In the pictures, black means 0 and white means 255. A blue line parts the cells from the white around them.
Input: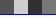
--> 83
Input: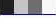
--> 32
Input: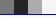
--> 121
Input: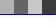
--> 178
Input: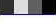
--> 48
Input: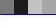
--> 122
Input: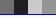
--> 113
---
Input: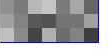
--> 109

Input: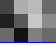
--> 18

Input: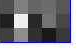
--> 48

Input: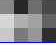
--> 122

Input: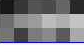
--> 137

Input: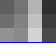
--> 138

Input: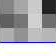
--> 147

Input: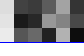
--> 34
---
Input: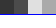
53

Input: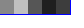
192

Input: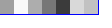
119

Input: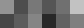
133

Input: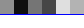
117

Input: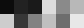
130

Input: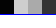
3
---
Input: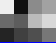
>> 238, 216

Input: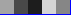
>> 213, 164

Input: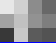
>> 231, 208

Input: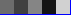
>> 209, 133

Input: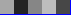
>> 189, 167

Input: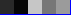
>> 198, 155

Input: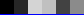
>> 212, 192

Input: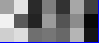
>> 241, 227

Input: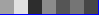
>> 225, 161
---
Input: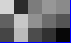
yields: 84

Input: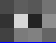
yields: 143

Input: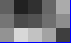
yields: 141

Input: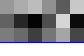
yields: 11

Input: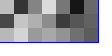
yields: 98

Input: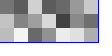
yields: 111
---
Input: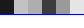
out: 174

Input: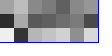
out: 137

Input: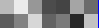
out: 151

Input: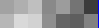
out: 191

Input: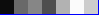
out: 134

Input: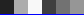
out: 248

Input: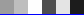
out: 254
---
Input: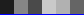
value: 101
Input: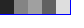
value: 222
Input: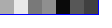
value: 64
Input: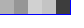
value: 61
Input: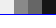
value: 22
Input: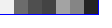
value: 36
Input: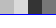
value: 119
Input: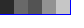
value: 198
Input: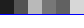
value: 215
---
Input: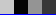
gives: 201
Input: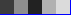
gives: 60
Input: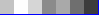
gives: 195
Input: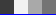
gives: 59
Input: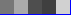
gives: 119
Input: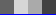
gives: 99
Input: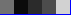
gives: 113
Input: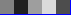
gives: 130
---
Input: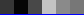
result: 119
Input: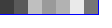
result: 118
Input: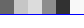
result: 248
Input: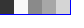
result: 213
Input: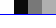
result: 175
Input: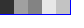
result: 195
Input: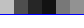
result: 146
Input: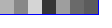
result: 92
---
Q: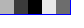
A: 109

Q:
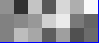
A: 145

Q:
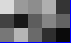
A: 106

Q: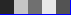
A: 112

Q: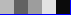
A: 157

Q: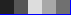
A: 112

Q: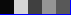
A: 88

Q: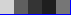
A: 95

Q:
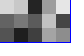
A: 120

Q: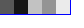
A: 148
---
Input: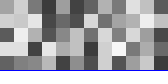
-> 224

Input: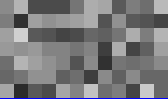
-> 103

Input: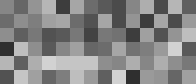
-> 182

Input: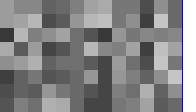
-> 77

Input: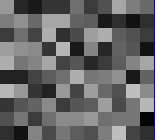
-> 80
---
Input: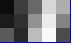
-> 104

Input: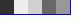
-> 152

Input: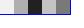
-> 175

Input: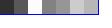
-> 150

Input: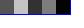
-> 84

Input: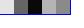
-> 138
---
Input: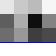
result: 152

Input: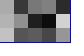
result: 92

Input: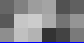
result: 51

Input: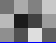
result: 81

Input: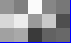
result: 58

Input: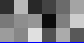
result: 82

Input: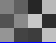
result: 67

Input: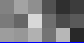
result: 116
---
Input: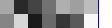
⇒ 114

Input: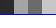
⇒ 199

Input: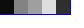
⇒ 222

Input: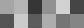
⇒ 145

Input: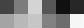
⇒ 87

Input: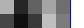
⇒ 165

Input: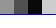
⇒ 205

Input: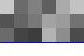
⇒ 95

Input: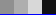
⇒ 19

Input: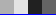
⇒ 100
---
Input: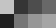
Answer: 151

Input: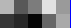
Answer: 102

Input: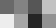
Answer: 37

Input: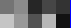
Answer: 183

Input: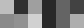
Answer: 100

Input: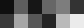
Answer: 186

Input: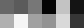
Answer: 217

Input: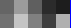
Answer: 62

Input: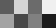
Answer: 128

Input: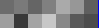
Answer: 89
